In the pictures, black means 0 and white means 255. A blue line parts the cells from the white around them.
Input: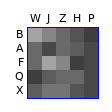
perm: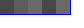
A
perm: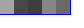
F

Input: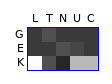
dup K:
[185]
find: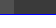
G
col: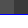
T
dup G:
[58]
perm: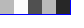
K
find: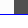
K
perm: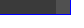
G

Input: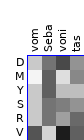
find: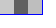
Y
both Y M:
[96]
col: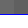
tas
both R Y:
[201]

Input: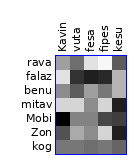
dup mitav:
[213]
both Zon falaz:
[31]
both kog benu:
[119]
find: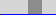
mitav

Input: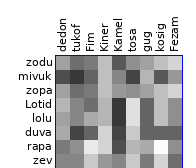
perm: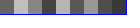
mivuk
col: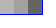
gug
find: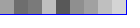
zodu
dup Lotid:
[181]

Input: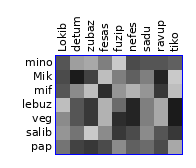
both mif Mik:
[190]
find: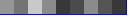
salib
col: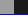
detum
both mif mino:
[85]
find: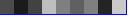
Mik
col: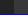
ravup
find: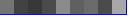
pap

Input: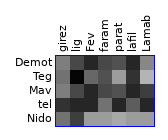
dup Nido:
[156]
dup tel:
[38]

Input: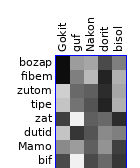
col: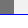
guf
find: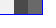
bif
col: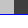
Gokit
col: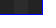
dorit

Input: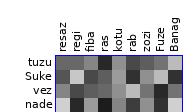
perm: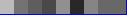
tuzu
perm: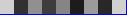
nade
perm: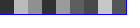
Suke

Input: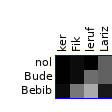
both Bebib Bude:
[12]
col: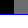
leruf

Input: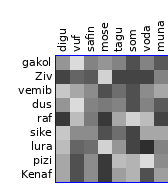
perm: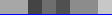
sike
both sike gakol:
[80]
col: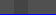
som
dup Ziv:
[68]

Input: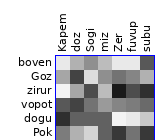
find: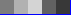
Pok
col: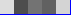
Sogi
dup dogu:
[97]
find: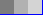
Pok
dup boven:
[233]
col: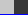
subu

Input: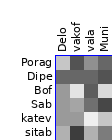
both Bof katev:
[154]
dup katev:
[154]
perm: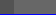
Dipe
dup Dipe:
[103]
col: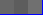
vala
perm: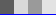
Bof
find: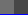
Sab

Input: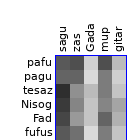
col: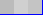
gitar
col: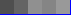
zas
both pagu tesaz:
[124]
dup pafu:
[79]
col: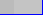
Gada
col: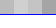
gitar

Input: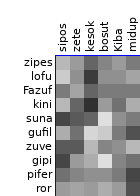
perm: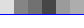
gipi
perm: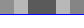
zuve
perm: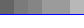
zipes
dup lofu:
[144]
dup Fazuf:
[123]
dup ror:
[155]

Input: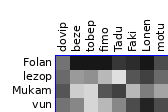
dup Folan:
[23]
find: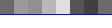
lezop

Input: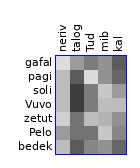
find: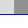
pagi
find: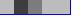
Vuvo
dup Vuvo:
[188]

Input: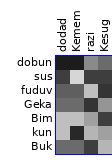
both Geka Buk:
[107]
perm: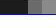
dobun
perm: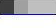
Bim
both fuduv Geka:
[52]
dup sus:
[62]

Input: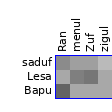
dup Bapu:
[168]
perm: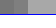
Lesa
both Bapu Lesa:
[168]
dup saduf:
[159]
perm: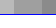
saduf

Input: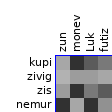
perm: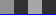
nemur
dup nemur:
[49]
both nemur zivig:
[167]
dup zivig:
[156]
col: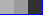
zun
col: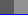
futiz

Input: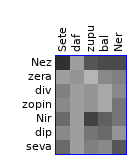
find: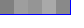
div
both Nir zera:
[158]
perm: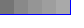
zopin
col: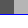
zupu
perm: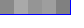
div
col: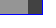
zupu
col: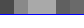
bal

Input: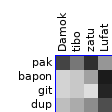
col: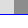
zatu
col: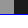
Lufat
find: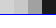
bapon

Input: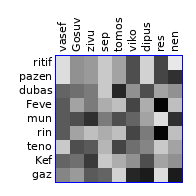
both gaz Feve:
[90]
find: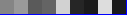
gaz
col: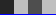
tomos

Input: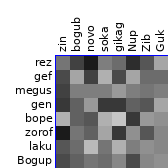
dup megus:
[126]
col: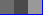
gikag
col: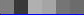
soka
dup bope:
[176]
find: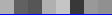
bope
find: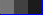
rez
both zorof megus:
[117]

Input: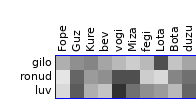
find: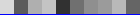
luv
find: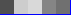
ronud
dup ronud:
[79]
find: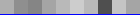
gilo
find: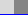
ronud

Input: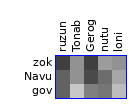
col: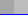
loni
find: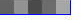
Navu
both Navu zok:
[146]

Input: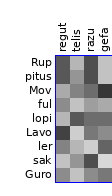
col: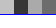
gefa
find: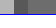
lopi

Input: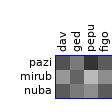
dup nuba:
[91]
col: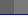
ged
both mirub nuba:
[141]
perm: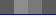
nuba
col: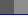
figo
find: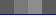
nuba
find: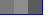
nuba

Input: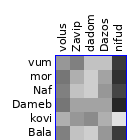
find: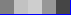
Naf
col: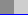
dadom
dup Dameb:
[163]
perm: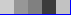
Bala

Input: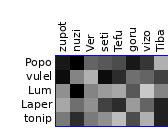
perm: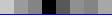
Lum
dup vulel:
[12]
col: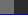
nuzi
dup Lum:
[132]

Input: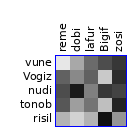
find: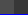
vune
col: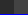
zosi

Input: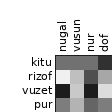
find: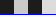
vuzet
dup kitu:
[113]
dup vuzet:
[28]

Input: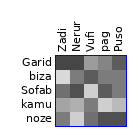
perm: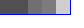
noze
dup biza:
[124]
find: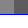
Garid
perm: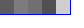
Sofab
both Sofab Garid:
[92]
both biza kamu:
[124]
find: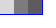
biza

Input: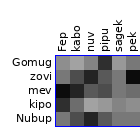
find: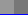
Gomug
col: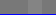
sagek
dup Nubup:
[120]
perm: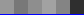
Gomug
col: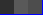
pipu
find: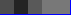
Nubup
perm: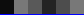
zovi

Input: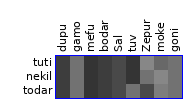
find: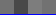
todar
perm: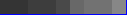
tuti
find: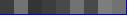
todar
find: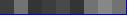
nekil
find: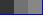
nekil

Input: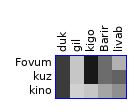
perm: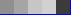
kino
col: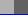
livab
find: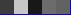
kuz
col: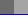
Barir

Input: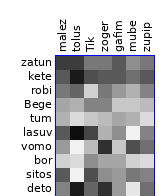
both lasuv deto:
[131]
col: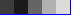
tolus
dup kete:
[89]
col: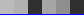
zoger
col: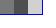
Tik

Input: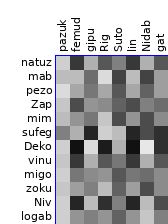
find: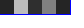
Niv
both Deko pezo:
[219]
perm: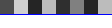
Niv
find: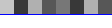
vinu
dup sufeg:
[37]
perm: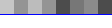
mim
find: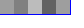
zoku

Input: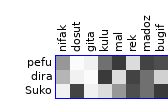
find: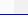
pefu
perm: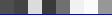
pefu
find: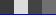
dira

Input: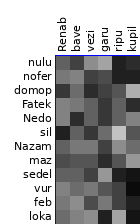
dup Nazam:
[120]
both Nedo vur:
[130]
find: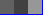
sedel
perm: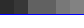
Fatek
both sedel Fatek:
[97]

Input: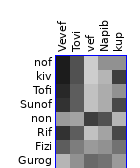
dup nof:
[145]
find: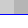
kiv
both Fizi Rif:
[93]

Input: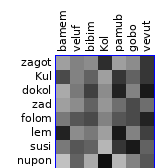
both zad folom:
[74]
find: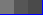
folom
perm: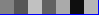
nupon
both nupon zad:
[98]
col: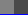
gobo
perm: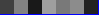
lem
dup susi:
[98]

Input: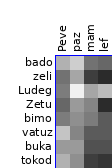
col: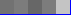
Peve
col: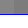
mam
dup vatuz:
[91]
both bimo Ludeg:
[124]

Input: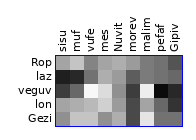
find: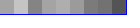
Rop
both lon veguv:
[104]
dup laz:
[114]
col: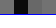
pefaf

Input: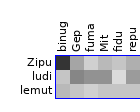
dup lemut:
[197]
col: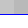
binug
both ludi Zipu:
[197]
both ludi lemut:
[197]

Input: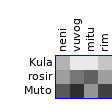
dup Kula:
[233]
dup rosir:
[158]

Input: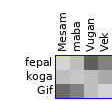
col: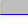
Vugan
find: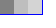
Gif
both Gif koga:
[190]
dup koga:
[190]
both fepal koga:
[190]
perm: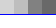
Gif

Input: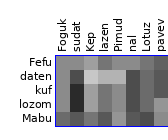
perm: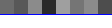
kuf
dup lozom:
[139]
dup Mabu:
[88]
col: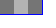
lazen

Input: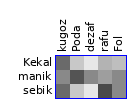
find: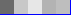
Kekal
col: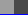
rafu
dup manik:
[137]
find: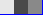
sebik

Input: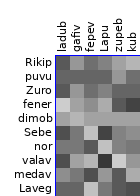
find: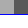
fener
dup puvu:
[101]
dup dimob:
[162]
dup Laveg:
[101]

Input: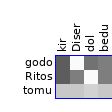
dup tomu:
[200]
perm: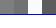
godo

